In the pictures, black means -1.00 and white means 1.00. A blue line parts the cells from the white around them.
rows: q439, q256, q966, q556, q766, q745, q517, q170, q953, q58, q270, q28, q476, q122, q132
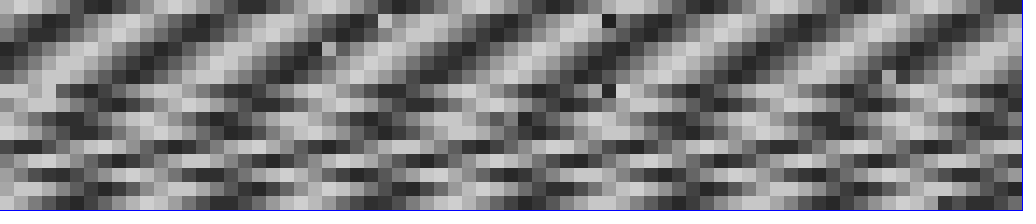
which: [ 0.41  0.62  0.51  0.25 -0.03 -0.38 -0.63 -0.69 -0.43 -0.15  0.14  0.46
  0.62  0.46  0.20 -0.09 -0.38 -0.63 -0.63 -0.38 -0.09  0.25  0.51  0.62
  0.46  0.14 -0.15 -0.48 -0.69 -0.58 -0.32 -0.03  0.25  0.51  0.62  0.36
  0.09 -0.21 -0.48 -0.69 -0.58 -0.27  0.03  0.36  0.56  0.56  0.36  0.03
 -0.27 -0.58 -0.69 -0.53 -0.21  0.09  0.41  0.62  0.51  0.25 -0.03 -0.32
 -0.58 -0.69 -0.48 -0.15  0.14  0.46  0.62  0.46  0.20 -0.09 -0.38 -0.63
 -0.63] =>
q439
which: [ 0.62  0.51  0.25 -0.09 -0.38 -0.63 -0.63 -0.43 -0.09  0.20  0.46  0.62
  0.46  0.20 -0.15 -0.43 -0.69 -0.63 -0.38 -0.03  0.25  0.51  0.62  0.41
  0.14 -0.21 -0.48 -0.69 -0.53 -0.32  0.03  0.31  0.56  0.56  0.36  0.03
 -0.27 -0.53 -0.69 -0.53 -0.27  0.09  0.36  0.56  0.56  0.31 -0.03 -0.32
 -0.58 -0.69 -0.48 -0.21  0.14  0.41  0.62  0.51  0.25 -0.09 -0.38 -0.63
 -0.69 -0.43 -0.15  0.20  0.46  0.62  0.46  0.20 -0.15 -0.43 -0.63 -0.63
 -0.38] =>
q58
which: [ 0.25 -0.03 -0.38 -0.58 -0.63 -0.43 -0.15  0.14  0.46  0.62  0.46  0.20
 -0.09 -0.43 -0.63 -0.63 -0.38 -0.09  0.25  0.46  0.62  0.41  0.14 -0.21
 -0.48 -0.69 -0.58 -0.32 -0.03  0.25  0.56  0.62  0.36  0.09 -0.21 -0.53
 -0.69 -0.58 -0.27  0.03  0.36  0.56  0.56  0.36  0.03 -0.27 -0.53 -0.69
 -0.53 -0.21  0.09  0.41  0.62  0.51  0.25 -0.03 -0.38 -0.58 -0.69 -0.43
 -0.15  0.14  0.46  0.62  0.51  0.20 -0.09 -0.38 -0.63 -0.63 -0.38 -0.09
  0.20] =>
q476
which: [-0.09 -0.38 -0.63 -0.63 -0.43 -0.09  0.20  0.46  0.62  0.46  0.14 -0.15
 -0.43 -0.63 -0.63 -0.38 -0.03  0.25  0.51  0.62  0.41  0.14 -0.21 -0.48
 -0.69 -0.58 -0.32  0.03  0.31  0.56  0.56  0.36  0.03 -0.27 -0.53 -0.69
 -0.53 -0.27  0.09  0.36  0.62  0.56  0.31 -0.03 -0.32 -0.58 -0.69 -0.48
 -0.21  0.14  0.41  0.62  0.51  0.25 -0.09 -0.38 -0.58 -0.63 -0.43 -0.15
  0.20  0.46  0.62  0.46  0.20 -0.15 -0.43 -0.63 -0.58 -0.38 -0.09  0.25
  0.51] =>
q966
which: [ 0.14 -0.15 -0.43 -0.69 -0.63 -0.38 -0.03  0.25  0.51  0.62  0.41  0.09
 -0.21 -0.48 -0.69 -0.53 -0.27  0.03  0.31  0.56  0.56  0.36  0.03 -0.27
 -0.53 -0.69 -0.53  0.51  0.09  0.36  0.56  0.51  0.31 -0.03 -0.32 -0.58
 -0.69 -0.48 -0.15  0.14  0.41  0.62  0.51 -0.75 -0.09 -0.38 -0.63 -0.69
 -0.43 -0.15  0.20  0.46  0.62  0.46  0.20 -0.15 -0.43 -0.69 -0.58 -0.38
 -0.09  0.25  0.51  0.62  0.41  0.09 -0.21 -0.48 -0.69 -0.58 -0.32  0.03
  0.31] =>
q256
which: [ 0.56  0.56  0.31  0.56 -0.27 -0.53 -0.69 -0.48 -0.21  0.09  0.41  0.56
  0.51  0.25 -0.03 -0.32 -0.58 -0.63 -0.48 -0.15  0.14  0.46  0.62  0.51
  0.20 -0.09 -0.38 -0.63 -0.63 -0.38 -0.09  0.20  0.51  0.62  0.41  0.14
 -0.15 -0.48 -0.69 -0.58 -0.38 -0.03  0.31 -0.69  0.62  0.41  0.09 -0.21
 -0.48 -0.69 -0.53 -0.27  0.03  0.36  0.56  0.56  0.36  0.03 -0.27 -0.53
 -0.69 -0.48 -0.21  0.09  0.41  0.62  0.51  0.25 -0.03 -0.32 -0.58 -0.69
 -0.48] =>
q517
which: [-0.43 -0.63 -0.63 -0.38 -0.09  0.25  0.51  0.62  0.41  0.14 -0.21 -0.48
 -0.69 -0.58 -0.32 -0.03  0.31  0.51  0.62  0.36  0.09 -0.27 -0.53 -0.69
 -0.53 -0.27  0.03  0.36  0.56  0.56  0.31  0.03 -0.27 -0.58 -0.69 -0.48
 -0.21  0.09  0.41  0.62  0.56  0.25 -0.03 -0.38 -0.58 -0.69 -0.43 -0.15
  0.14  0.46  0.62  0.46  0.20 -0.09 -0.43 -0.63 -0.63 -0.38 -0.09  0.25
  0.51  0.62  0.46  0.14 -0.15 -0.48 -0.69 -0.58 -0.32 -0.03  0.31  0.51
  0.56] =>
q270

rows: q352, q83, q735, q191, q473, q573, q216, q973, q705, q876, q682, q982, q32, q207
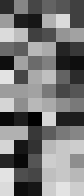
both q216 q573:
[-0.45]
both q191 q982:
[-0.72]
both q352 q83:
[-0.50]

